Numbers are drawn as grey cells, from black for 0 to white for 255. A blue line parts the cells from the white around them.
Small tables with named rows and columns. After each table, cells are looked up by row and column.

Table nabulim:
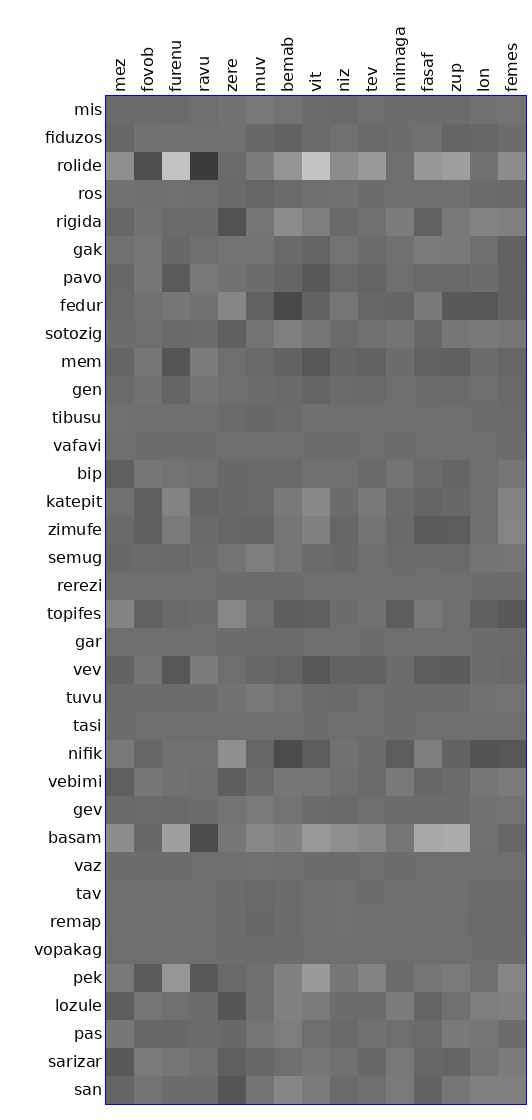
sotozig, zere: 96
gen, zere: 111
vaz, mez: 109
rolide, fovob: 78
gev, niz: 106
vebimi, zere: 94
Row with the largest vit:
rolide

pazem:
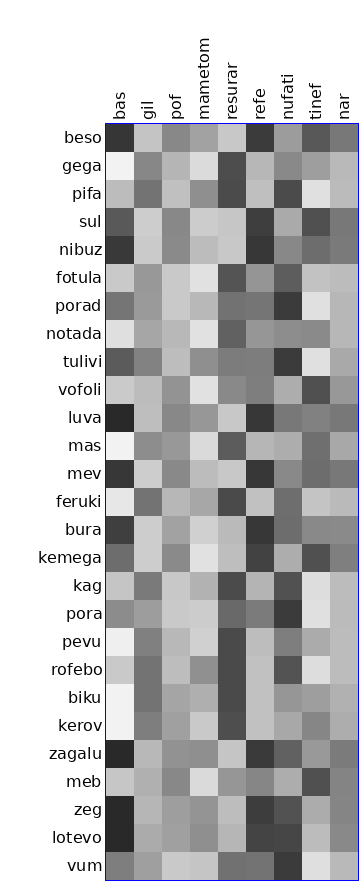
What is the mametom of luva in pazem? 151
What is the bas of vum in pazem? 126
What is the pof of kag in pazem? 200
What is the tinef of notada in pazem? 138
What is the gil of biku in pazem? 115
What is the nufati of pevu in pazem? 126
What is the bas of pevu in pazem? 239

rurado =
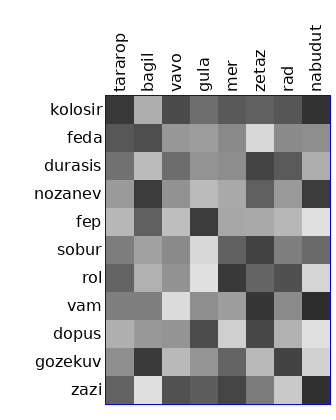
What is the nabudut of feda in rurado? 142
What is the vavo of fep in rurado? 190
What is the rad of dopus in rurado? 178
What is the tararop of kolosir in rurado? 56
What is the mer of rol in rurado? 57
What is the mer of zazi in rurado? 69
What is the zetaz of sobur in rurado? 66
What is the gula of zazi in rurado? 93
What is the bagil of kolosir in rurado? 174
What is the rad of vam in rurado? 139
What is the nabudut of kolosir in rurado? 50
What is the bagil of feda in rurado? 77
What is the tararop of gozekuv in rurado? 142
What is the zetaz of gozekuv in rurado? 185
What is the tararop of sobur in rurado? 125
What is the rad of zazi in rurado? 201
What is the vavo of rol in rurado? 146

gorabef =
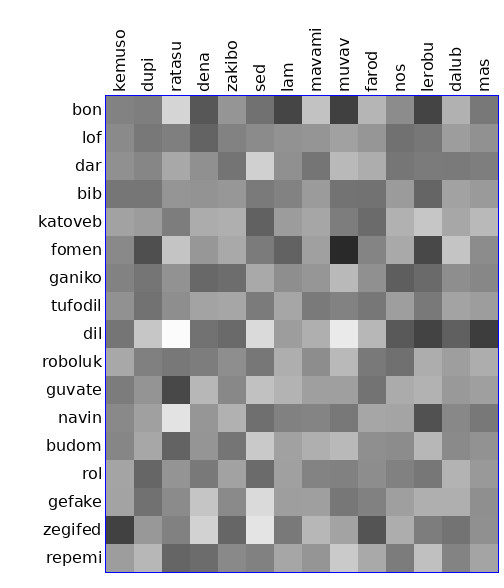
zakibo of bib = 151
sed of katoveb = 97
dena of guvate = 183
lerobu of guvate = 178
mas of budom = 146
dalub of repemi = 131
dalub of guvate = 153

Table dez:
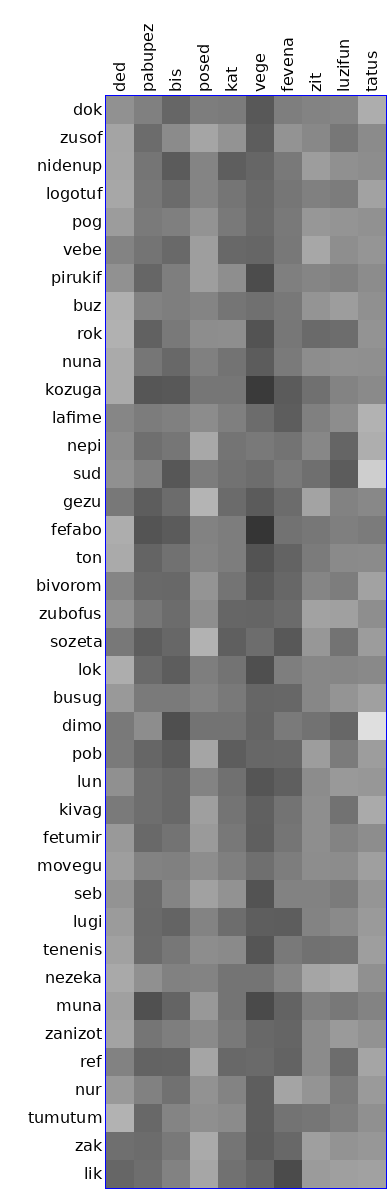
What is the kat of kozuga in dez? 118
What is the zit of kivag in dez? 142
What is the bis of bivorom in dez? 104
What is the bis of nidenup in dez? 91
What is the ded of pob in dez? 122
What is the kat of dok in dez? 123
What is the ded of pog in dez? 156
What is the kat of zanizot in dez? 121
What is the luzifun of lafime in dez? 141
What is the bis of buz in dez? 126
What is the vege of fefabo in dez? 53
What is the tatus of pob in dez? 157
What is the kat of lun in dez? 112
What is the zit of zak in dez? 159
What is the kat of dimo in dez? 115
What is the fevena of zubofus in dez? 107
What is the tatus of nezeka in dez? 144

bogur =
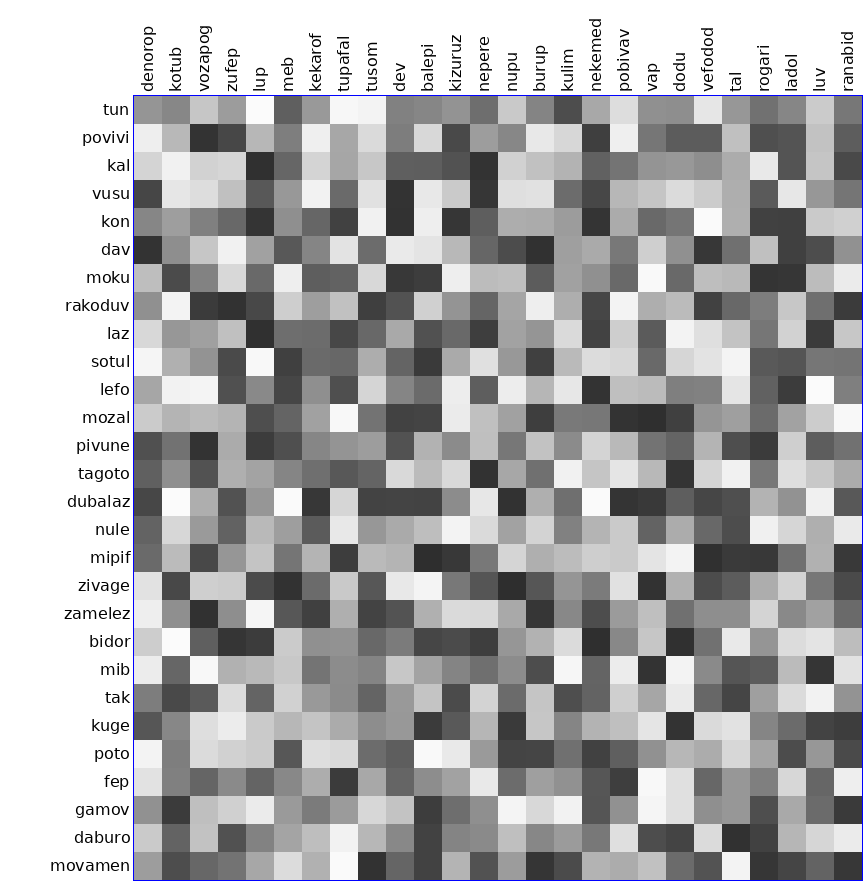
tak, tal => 69
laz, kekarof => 108
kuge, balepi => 59
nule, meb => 158
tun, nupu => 201
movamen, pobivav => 172
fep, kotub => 128
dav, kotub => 142
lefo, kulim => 231
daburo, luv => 214
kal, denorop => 212
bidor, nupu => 150

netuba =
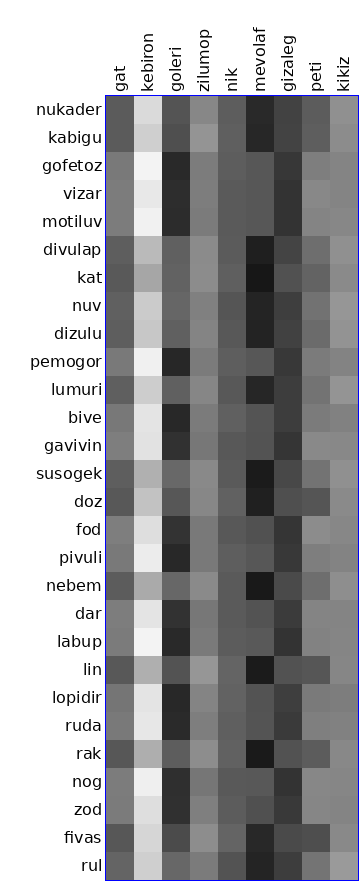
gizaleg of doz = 79
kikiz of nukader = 144
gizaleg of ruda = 58
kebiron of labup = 243
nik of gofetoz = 93
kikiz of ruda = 129
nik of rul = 83
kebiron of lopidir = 228
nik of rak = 97
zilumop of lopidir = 132
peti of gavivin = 137
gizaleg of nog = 51
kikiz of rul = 154
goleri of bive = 40
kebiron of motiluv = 241
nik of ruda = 95

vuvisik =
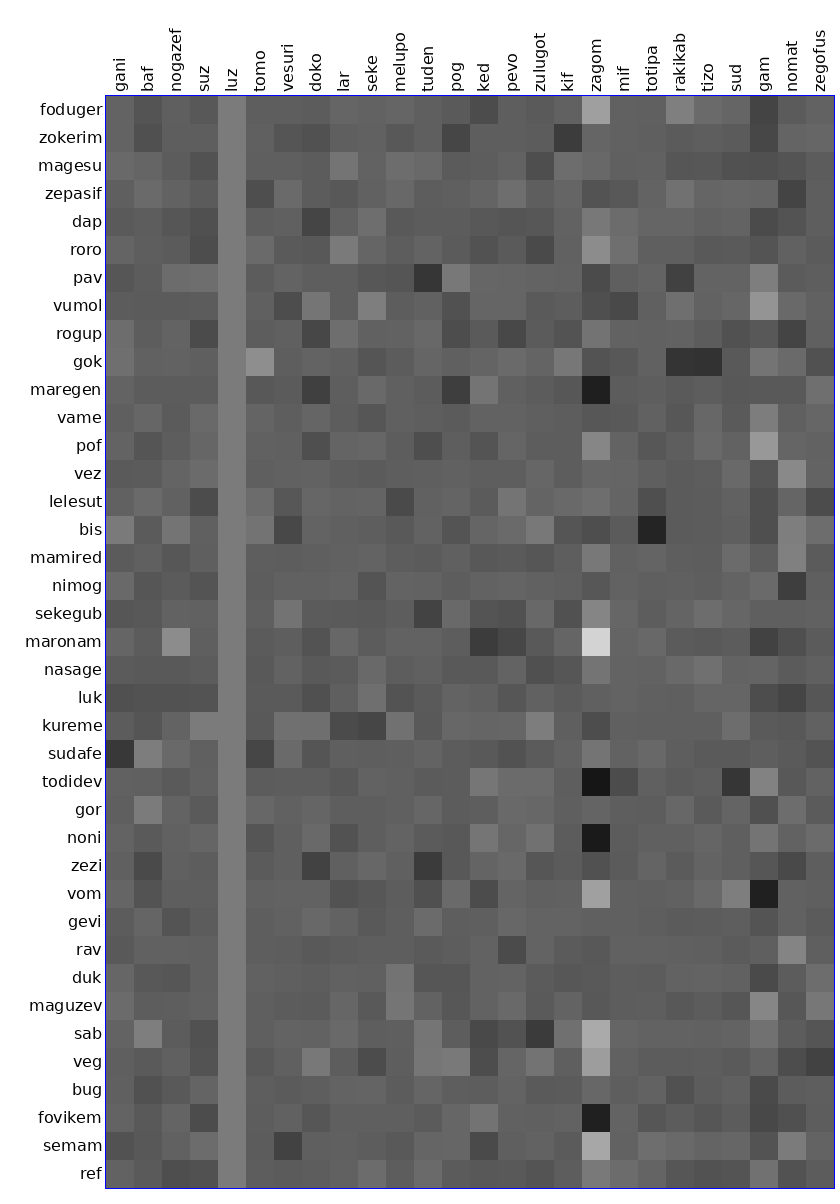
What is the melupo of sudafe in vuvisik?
95
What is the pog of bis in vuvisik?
84
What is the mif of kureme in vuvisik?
96
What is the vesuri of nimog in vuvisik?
97
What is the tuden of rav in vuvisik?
90
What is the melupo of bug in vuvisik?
92
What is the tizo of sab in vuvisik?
97
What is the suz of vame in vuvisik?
105
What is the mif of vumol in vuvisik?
73
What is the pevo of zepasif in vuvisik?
110
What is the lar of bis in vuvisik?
96
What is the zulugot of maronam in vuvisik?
89
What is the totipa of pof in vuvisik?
87
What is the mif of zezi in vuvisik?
91
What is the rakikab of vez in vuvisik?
91
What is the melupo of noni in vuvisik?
99
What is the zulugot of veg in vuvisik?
115
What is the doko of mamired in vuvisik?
95
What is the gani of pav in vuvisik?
86

